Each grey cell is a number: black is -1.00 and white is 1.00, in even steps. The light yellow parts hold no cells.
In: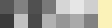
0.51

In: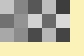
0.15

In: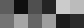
0.30

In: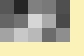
-0.10

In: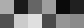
0.59

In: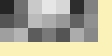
-0.17

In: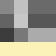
0.56

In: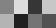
-0.75

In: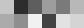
0.12

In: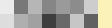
0.37
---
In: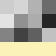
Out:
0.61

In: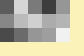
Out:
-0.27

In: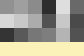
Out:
0.14

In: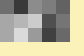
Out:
-0.13

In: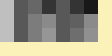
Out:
0.50

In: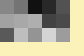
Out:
0.06

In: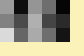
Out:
0.22

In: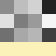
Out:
0.10

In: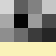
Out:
0.67

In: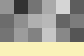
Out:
0.17
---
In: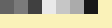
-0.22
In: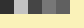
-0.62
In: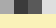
0.33
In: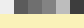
0.87
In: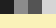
-0.76
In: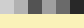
0.62
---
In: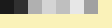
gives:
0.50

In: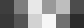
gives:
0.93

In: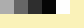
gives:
-0.64

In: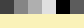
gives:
0.76

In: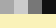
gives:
0.59

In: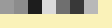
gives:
-0.13

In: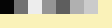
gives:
-0.26
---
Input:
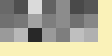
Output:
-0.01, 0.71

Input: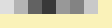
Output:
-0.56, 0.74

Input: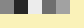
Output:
0.85, 0.85

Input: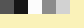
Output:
0.98, 0.98

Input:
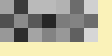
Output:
-0.70, 0.68

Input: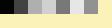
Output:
0.63, 0.80

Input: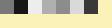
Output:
0.37, 0.86

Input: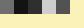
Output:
-0.63, 0.61

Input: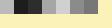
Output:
0.30, 0.63
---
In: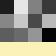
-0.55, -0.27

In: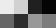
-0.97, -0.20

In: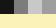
0.24, -0.84

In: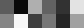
0.78, 0.04

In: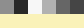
-0.46, 0.11

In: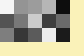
-0.90, -0.01

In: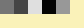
0.19, -0.08

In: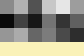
0.23, 0.18

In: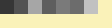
0.51, -0.58

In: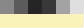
0.75, 0.07
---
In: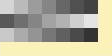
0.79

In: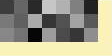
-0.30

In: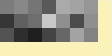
0.12

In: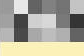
-0.59

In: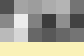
-0.48

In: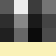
-0.47

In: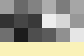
0.19
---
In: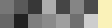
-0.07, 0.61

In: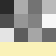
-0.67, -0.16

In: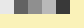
0.82, -0.55

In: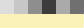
0.73, -0.12

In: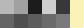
0.44, -0.04

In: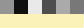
0.16, -0.06

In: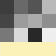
-0.52, 0.87

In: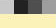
0.58, 0.24

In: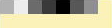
0.40, 0.12

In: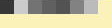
-0.57, 0.47
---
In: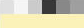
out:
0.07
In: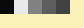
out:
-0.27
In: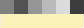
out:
0.72
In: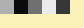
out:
0.84
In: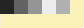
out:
0.86
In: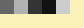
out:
-0.86
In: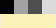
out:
-0.39
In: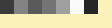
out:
0.96
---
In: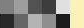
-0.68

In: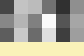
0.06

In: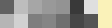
0.42

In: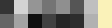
-0.21

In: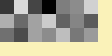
0.37

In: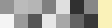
0.91

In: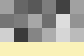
-0.08
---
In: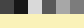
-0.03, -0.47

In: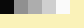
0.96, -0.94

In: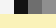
0.12, 0.91

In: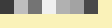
-0.43, -0.54

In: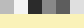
0.75, 0.47

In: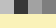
-0.01, 0.50

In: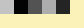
-0.72, 0.53

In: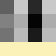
0.58, -0.10

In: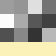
-0.10, -0.37
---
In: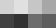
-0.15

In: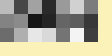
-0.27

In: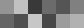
0.22

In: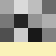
0.16

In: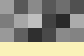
-0.68

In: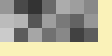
-0.22

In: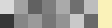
0.58
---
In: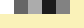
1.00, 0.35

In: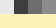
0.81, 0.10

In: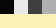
0.82, 0.37

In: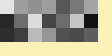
0.79, 0.73

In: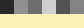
0.62, 0.13

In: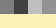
0.50, 0.15

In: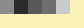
0.59, 0.10

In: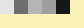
0.79, 0.41

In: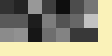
0.52, 0.19

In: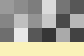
0.82, 0.71
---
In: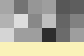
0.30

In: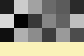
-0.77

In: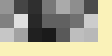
0.17

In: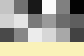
0.54

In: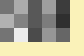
-0.09

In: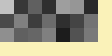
0.52

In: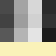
-0.42

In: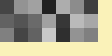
-0.46

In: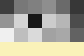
-0.51

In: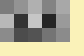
-0.03
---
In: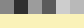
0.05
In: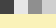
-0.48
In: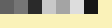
-0.24
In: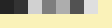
-0.72
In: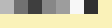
0.45
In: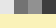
0.80
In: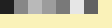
-0.75
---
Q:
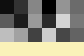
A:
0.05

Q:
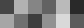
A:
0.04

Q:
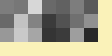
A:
0.69

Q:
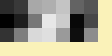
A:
0.32

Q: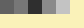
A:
-0.63

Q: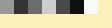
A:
-0.15

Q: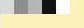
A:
0.43
